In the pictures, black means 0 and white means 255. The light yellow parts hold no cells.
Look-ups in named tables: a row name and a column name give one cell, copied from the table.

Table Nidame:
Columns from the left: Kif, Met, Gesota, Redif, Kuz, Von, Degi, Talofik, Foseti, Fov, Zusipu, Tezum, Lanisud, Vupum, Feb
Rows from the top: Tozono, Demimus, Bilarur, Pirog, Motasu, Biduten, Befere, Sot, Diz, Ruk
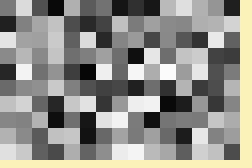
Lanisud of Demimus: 175
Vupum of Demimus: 179
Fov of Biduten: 110
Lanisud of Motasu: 231
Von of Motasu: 6
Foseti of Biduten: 32
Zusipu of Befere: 9
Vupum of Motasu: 80
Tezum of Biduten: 180
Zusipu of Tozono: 186
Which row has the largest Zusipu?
Motasu

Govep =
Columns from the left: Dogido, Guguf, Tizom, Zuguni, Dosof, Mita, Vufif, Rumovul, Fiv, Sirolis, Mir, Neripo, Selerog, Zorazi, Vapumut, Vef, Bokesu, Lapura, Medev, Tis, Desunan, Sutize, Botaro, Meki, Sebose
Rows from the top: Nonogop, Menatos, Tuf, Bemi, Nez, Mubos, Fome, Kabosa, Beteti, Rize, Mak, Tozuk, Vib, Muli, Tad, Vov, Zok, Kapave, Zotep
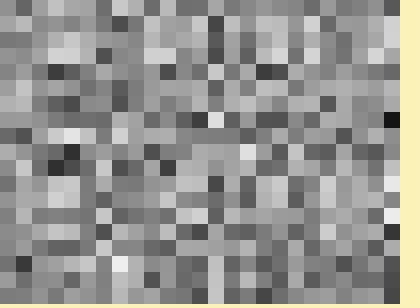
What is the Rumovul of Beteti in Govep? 208
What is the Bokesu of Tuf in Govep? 164
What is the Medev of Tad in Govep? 98
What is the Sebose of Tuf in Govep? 210
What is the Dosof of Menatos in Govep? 131
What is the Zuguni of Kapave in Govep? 142
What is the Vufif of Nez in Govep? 168
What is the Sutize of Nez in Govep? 157
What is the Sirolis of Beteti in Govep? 172
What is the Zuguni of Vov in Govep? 99

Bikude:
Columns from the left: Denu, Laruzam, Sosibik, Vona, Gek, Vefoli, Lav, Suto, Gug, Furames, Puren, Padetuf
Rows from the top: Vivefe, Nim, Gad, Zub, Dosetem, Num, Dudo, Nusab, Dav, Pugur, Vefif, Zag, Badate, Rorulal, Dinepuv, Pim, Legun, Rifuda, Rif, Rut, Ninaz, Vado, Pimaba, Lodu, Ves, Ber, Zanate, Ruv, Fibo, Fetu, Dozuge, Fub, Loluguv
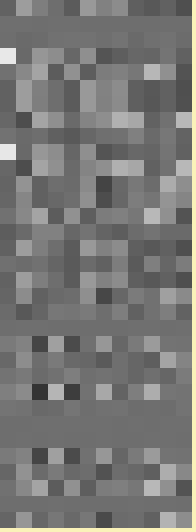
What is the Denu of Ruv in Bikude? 110
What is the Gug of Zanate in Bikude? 111
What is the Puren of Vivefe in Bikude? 97
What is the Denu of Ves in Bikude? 127
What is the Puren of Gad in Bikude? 114
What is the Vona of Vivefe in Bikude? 110
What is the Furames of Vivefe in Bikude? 88
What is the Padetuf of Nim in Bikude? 110
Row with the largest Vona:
Ves

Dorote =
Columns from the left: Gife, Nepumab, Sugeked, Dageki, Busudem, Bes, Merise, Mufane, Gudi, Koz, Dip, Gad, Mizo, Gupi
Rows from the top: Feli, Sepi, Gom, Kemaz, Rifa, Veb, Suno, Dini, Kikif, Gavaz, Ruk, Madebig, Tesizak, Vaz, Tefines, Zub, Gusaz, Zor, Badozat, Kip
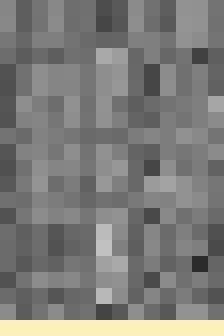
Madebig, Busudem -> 124
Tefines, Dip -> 107
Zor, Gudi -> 104
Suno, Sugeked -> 125
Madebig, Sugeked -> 148
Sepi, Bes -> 113
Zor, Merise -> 142
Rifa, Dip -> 140
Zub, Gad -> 132
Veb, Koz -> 69
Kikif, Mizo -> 137
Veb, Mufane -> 150
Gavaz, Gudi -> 99
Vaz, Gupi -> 106
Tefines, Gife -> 108
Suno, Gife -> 85
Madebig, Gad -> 146
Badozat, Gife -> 107

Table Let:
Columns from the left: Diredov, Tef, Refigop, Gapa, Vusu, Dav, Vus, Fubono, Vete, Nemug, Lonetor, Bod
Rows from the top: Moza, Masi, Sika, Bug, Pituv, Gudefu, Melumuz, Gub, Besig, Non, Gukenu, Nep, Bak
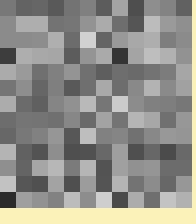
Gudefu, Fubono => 109
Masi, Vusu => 118
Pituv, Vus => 94
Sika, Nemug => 174
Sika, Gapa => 175
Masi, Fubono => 110
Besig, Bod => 149
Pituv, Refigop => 112
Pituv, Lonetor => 124
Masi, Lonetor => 154
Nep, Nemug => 140
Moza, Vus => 92

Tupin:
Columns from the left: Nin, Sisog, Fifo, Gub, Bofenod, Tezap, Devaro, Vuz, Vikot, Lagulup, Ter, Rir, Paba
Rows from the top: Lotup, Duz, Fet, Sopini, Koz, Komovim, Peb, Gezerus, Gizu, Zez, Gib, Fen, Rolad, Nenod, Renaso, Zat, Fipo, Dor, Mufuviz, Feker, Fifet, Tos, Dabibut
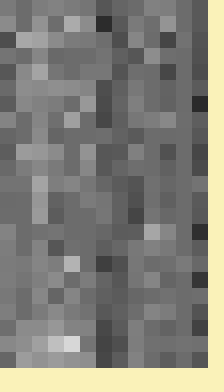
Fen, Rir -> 108
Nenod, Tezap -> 108
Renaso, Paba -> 47
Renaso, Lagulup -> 166
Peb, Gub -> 124
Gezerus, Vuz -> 95
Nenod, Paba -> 88
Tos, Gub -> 191
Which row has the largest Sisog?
Fet

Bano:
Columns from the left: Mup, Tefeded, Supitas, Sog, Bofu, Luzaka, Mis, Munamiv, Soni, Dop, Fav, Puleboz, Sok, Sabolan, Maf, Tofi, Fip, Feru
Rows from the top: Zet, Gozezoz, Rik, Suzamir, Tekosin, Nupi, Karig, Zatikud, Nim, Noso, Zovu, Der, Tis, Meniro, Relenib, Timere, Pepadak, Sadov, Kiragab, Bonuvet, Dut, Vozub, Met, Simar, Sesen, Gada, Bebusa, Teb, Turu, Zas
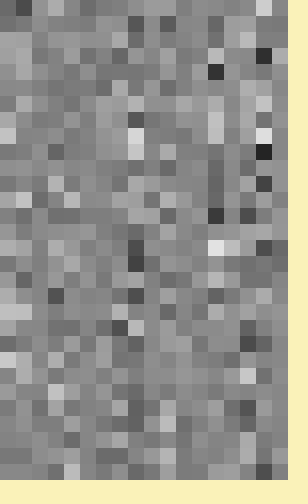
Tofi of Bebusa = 101
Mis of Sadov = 121
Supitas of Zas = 131
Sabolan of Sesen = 122
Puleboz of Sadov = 119
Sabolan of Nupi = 136
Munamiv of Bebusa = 108
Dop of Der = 154
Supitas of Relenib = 138
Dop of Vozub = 136
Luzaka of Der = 143
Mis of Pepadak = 128
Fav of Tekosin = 149
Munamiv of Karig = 155
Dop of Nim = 128
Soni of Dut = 184
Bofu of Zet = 134
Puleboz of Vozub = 159
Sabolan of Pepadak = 147
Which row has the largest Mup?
Met

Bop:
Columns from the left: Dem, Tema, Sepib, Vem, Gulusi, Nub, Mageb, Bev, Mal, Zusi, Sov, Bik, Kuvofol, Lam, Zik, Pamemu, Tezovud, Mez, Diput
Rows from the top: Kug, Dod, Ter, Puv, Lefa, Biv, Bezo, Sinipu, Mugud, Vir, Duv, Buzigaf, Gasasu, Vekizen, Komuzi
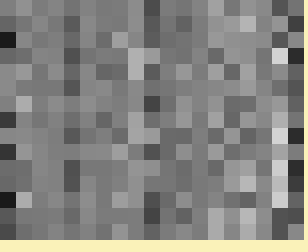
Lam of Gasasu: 132
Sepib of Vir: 134
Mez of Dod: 148
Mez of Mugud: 211
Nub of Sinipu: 129
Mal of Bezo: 136
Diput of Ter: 136
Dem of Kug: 127
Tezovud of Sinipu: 136
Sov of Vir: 106
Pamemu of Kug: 146
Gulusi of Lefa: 102
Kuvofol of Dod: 124
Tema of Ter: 135
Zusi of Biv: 112

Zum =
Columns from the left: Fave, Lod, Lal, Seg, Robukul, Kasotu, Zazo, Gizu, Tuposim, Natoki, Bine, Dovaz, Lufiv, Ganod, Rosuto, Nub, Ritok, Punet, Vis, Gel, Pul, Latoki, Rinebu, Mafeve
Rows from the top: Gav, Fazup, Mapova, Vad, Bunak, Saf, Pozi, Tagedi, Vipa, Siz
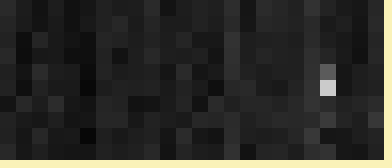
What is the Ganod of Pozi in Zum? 42
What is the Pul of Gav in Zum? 35
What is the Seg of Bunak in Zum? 29
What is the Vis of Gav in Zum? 33
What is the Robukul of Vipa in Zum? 25
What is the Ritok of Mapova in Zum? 32
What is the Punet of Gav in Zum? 38
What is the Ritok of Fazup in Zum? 39
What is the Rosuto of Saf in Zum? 39
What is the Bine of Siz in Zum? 19
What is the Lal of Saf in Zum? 34
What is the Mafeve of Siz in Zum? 33
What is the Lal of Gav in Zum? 18
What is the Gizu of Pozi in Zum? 34
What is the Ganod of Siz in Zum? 27
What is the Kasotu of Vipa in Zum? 7
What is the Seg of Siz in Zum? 23
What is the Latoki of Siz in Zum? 23
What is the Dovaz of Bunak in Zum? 42
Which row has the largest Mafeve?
Tagedi

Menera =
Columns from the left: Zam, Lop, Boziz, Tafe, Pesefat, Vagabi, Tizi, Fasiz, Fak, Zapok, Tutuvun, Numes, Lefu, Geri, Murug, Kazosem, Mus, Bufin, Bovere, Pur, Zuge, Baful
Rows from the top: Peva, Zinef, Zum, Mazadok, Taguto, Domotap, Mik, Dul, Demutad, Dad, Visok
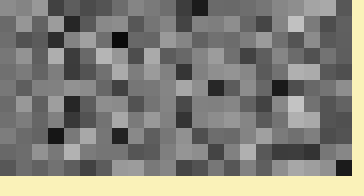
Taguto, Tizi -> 113
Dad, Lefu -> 142
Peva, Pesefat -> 93
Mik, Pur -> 114
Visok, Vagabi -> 66
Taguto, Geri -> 143
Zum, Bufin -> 112
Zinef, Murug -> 142
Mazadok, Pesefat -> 60
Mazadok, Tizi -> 181
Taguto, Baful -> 79
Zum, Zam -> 110
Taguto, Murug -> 148
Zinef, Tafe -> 156
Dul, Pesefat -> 56
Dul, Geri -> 141
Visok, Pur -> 158
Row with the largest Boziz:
Peva

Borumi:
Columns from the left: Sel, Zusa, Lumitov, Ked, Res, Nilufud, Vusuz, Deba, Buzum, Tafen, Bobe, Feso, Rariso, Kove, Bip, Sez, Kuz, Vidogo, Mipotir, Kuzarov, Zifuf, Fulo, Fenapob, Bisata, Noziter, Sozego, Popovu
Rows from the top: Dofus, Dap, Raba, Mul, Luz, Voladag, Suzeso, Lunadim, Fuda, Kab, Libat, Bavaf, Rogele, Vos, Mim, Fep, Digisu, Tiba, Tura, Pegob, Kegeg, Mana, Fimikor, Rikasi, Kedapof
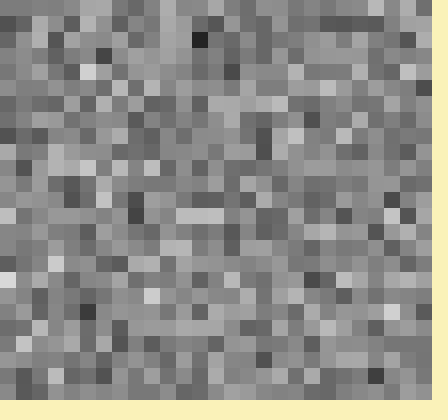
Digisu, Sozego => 101
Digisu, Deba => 91
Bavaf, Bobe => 121
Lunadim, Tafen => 131
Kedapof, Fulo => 127
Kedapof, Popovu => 145
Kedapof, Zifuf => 104
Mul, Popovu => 135
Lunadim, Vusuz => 140
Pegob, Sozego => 142
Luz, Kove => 122
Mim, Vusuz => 158
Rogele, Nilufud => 109
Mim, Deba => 139
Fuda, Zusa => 107
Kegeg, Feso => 169
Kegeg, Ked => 134
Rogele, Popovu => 157
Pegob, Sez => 160

